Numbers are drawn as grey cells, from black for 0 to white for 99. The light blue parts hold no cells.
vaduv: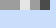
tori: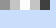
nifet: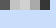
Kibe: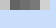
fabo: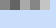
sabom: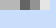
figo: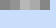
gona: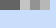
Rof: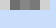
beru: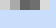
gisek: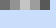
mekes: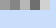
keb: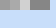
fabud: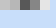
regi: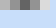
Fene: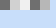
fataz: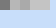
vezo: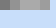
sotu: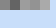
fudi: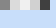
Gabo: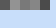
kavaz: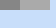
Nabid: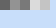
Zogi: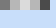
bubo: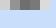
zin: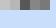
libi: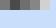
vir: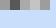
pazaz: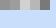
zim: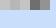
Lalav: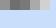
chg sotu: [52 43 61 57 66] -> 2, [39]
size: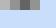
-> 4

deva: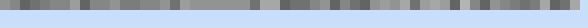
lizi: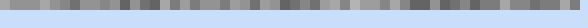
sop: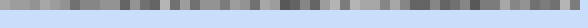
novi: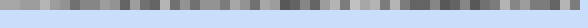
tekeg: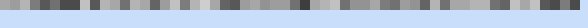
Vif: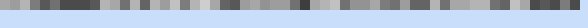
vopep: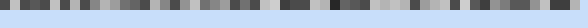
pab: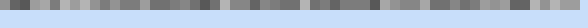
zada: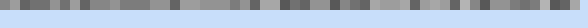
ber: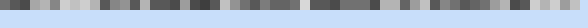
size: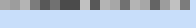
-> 19
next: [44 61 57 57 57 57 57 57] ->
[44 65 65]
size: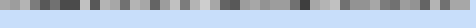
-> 47
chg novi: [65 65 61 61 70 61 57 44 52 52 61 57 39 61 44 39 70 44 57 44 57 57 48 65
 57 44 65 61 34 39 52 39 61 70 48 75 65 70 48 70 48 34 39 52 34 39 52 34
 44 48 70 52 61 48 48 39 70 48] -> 42, [39]
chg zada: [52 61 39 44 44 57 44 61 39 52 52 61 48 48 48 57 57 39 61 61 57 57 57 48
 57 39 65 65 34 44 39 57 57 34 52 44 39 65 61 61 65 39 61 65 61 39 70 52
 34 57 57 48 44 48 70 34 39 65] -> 12, [57]
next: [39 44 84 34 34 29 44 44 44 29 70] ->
[70 39 61]

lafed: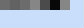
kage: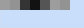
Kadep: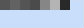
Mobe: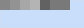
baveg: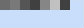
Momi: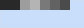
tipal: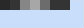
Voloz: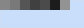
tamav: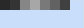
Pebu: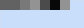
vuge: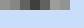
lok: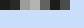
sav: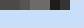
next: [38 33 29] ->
[52 70 16]
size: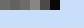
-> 6
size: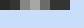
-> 7
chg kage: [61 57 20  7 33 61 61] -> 7, [57]
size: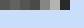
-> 7
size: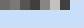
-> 7
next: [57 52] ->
[38 25 38]

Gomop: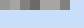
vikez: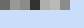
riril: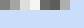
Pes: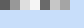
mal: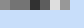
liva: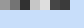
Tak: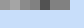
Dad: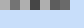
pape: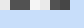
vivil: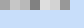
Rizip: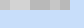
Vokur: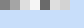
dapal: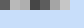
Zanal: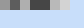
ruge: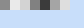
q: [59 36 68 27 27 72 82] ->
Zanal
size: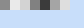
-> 7
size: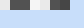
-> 7
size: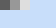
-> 3
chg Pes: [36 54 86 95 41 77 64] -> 2, [59]
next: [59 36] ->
[68 27 27]

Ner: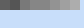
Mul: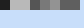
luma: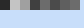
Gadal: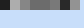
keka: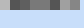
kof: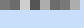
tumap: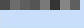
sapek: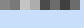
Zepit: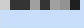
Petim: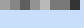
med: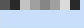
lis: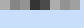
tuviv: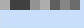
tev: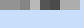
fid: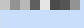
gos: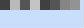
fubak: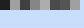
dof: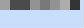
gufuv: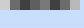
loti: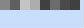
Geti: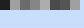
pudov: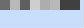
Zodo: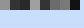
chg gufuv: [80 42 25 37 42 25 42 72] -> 5, [47]
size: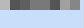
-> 8
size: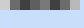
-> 8
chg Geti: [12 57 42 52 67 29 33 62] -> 2, [62]
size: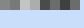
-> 8

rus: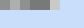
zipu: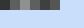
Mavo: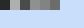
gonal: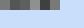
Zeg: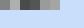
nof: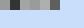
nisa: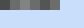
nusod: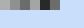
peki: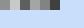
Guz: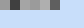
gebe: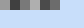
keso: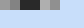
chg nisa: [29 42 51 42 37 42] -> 5, [33]
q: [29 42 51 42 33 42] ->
nisa
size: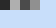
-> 4
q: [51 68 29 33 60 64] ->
Zeg
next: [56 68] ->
[56 47 47]
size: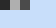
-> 3
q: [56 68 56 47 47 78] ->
rus

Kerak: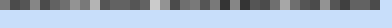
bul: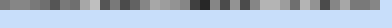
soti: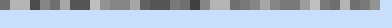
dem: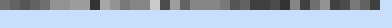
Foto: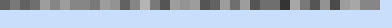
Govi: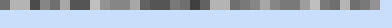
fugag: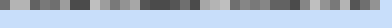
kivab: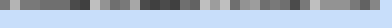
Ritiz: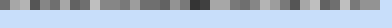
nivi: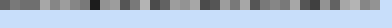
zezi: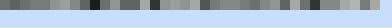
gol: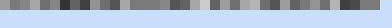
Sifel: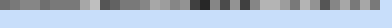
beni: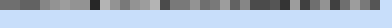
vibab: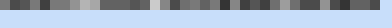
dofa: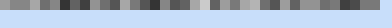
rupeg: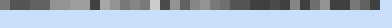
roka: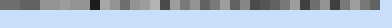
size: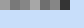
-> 7
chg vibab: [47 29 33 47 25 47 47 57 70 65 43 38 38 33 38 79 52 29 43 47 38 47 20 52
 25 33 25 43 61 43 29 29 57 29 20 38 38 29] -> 11, [38]
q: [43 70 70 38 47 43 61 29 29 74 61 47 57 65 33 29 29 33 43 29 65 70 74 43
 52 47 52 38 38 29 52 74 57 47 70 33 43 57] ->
fugag
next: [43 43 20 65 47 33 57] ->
[29 61 65]

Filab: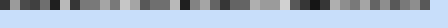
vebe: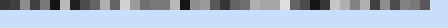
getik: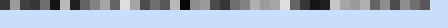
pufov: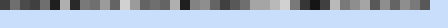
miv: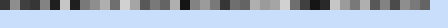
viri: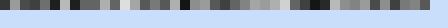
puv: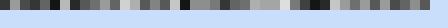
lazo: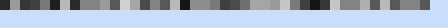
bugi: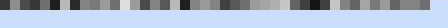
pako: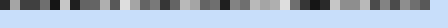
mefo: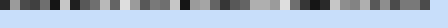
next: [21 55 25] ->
[21 51 12]
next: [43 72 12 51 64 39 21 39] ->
[39 68 60]
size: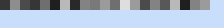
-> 21
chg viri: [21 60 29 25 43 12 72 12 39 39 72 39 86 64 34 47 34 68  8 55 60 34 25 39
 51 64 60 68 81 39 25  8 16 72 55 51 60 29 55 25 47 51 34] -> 11, [68]

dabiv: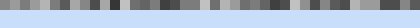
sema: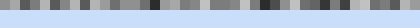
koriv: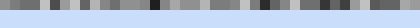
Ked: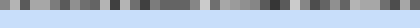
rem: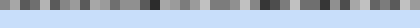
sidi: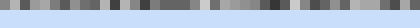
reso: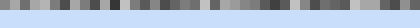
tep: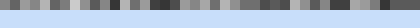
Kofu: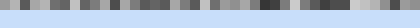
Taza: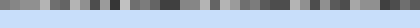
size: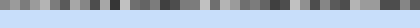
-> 42
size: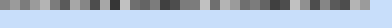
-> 37
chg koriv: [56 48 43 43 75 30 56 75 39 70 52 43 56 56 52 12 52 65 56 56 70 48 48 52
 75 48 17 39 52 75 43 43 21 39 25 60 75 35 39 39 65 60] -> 7, [60]
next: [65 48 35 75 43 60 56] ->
[65 48 21]
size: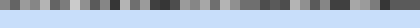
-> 42

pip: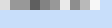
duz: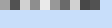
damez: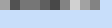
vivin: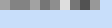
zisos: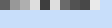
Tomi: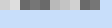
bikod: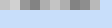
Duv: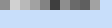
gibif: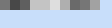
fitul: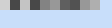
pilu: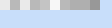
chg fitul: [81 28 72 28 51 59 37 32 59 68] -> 3, [76]
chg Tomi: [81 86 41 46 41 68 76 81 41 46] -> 6, [72]

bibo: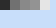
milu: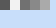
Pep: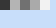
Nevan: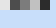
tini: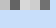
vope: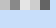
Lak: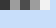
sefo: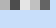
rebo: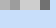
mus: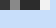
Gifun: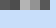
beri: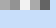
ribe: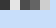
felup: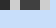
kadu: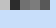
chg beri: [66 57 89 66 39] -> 3, [94]
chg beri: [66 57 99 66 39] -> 3, [94]
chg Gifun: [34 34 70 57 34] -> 2, [30]

